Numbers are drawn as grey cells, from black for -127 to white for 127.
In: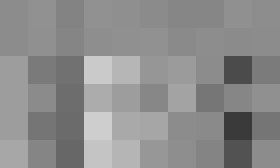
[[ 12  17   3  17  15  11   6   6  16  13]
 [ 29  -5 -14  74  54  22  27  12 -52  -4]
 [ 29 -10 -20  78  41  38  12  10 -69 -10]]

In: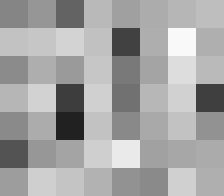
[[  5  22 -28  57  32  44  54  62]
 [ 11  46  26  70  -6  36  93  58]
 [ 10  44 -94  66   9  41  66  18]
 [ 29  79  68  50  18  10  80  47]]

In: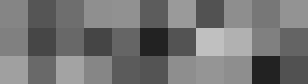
[[  5 -42 -17  15  17 -35  26 -45  14  -8  19]
 [ 32 -22  35   6 -36 -43  14  21  14 -93 -46]]

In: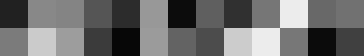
[[ -94    8    4  -42  -83   24 -115  -32  -79   -9  108  -23  -14]]

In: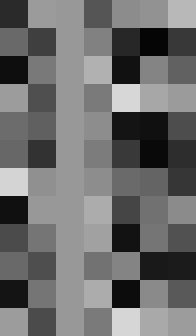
[[ -85   27   24  -42   12   18   56]
 [-113   -6   24   49 -110    4  -30]
 [ -19  -31   24   13 -107 -111  -50]
 [  84   16   24   13  -21  -27  -73]
 [ -52  -10   24   33 -109  -10  -46]
 [-107  -10   24   44 -115   10  -38]]

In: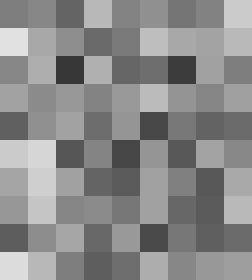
[[ -1   7 -27  56   3  16 -10   2  75]
 [  7  46 -72  48 -25 -17 -67  33  -1]
 [-31  16  34 -18  21 -55  -7 -28 -20]
 [ 37  79  33 -27 -36  33   0 -39  41]
 [-34  13  38 -23  25 -53  -8 -32 -20]]

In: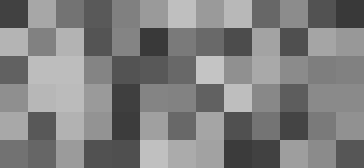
[[-62  39 -12 -38   0  26  63  26  56 -24  12 -45 -70]
 [-30  61  61   4 -44 -39 -23  68  16  41  11  -1   1]
 [ 40 -39  50  19 -67  32 -23  37 -47 -11 -59  -5  17]]

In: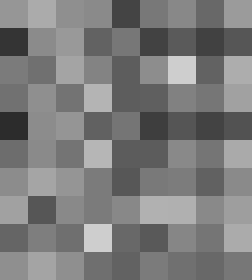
[[ 22  43  15  10 -59  -7   8 -23  27]
 [ -4 -15  36   3 -34  13  78 -29  45]
 [-83  12  21 -30 -10 -65 -42 -60 -45]
 [ 12  37  21  -4 -40  -6  -3 -30  10]
 [-26  -1 -16  78 -23 -38   6 -10  43]]

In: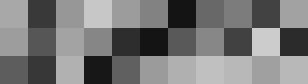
[[  40  -70   23   71   28    2 -107  -23   -3  -61   34]
 [ -34  -72   49 -104  -31   27   48   64   56   32   56]]
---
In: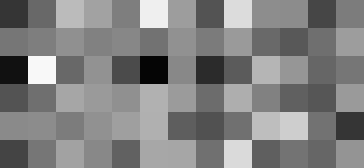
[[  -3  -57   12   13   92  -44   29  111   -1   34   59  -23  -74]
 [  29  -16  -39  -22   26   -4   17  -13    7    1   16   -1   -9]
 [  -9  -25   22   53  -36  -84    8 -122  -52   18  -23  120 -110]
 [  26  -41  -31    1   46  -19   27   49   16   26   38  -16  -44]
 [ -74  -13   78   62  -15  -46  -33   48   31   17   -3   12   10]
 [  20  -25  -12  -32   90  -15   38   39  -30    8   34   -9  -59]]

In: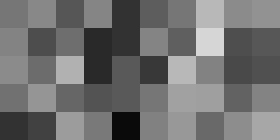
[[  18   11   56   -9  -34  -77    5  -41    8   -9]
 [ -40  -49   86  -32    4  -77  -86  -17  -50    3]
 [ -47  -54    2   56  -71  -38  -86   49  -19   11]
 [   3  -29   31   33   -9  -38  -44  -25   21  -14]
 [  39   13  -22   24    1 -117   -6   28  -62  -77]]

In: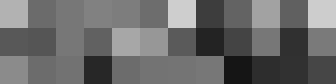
[[  77  -31   34  -28  -66   78  -18   -2    1   -8  -20   50]
 [  -5  -79   -8  -59  -92  -37   23   39  -30   -8  -42  -39]
 [ -57  -78  -82 -106   -8  -11  -12  -19  -88  -13  -19   11]]

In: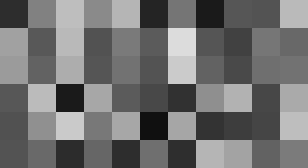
[[  58  -44  -41 -101  -10  -91   53   10   62    1  -82]
 [ -23   -9  -62  -42   92  -36   -5  -45   57  -39   33]
 [ -13  -16  -54  -29   75  -44  -13  -42   45  -29   27]
 [  42  -56   50   15  -78  -55  -36   39 -101   59  -40]
 [  62  -58  -66  -76   38 -111   39   -7   74   16  -46]
 [  -4  -29   35   53  -81  -16  -82  -25  -83  -22  -44]]

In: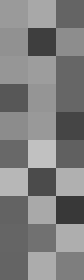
[[-27  40  26]
 [ 13 -65  17]
 [-25  29  22]
 [-25  21 -40]
 [-58  25  12]
 [-31  65 -23]
 [ 48 -52  55]
 [-71  41 -28]
 [ 46 -14 -26]
 [ -1  44 -27]]

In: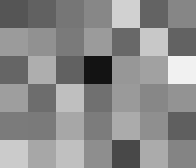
[[   6  -28   81    7   -9  -30  -42]
 [ -29   72  -23   27   -5   17   27]
 [ 113   33   23 -108  -30   46  -26]
 [  19    7   26  -15   63  -18   30]
 [ -32   15   43   -3   39   -5   -4]
 [   4   43  -55   14   64   39   75]]
